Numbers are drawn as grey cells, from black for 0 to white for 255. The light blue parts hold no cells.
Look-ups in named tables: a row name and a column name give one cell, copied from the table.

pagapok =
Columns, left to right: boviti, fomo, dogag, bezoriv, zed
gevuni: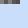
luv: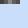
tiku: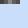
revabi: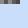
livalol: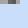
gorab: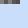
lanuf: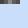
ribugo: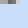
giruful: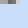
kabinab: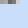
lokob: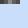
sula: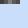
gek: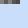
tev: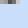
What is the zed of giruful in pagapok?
209
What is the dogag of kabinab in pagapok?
103
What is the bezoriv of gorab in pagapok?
87
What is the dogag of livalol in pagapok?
101
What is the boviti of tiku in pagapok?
67
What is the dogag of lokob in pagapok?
139
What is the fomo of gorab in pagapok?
88
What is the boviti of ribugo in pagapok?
168
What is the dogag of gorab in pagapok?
127
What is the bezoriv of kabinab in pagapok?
123
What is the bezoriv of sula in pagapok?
90
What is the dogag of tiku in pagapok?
137
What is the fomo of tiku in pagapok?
93
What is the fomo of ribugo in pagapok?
164

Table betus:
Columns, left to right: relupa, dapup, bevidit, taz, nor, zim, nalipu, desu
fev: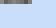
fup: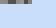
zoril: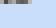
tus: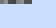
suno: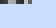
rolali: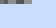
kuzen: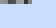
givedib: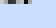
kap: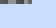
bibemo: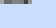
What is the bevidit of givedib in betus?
48
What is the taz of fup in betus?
82
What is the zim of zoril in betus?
92
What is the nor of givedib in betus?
176
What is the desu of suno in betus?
98
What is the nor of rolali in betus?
90
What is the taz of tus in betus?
69
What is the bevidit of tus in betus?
73
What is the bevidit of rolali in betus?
142
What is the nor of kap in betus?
81
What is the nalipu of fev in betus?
87

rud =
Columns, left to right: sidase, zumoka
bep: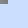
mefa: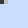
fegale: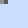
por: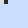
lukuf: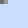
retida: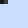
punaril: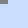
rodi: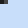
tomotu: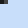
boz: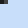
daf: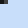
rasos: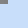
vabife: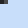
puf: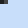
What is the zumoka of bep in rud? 127
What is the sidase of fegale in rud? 148
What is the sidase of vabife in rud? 36
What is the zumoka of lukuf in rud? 156
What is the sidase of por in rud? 222
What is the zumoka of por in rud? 42
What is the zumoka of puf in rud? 72
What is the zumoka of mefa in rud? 192
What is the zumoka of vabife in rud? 77
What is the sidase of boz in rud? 28
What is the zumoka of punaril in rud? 127
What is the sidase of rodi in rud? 29

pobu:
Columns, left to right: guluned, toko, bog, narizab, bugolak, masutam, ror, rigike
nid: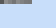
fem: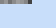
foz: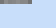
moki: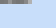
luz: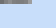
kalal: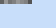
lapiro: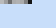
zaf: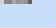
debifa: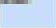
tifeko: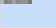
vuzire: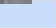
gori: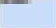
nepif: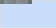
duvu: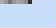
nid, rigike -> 119
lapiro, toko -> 158
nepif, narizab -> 126
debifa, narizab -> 133
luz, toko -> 130
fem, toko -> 151
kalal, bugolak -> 152
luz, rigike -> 157
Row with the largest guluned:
zaf

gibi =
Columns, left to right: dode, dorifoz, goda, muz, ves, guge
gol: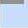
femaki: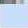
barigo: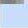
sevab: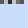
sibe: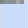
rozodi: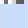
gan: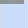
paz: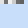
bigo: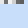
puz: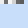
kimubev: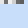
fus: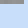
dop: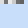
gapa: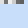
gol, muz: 148
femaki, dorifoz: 133
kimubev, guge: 94
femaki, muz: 118
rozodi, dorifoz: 111
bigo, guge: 94
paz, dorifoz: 113
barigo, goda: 123
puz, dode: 237
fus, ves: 146
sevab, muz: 198
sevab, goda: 49
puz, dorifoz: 110

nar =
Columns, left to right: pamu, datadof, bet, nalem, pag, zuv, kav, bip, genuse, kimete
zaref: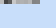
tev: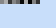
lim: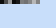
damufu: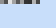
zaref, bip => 183
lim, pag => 25
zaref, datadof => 69
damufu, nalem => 161
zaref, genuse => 131
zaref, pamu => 188
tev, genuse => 128
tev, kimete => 51
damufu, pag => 88
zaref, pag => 173
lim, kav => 114
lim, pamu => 13
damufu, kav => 51

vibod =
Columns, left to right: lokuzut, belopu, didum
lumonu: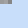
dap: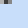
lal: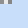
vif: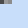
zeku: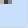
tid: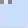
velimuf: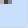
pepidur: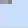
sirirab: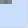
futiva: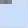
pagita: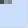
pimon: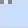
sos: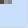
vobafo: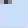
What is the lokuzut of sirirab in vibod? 133
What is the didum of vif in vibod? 140
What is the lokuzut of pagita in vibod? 74
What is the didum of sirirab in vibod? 134
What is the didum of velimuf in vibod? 135
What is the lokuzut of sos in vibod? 74
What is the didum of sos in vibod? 138
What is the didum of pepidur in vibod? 134
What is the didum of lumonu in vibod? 134
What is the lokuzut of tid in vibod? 144
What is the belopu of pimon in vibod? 235
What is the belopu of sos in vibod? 155
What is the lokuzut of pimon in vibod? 141
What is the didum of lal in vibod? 134

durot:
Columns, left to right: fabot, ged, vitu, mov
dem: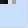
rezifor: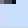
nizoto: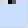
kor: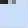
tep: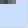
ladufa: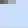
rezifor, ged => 75
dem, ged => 15
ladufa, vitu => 172
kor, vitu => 190
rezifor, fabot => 124
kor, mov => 127
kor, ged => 34
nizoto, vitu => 9
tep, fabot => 88
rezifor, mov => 13
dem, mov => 164
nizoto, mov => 91
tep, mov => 123
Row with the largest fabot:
nizoto

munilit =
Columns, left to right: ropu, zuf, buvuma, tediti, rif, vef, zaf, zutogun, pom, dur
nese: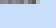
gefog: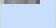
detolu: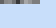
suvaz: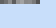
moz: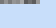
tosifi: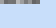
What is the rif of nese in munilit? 129
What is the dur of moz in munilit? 153
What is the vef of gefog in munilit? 132
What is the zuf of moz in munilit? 148
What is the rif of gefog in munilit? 140
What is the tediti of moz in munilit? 148
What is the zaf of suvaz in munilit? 136
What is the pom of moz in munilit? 92

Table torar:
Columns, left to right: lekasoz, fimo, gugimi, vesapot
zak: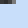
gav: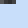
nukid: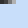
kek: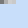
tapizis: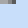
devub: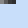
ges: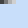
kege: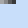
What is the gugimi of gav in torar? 47
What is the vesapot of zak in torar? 121
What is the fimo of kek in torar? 177
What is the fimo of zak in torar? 47
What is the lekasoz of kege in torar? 167
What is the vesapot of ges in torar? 207
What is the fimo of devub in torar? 90
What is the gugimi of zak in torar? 66
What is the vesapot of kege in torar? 57
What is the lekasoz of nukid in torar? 47
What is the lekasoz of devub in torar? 135
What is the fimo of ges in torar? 121
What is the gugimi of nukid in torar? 121
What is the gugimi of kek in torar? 207

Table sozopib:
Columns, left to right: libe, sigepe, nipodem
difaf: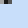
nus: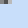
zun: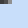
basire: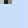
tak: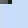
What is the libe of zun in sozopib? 61
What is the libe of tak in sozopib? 104
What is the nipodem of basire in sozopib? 132
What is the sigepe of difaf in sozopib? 24
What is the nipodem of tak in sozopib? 29
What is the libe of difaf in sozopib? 166
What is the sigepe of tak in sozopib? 93
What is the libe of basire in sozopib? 191
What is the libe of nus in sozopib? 135
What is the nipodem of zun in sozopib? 144
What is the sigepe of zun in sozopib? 80
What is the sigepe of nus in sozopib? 82
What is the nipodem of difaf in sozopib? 87
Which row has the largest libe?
basire

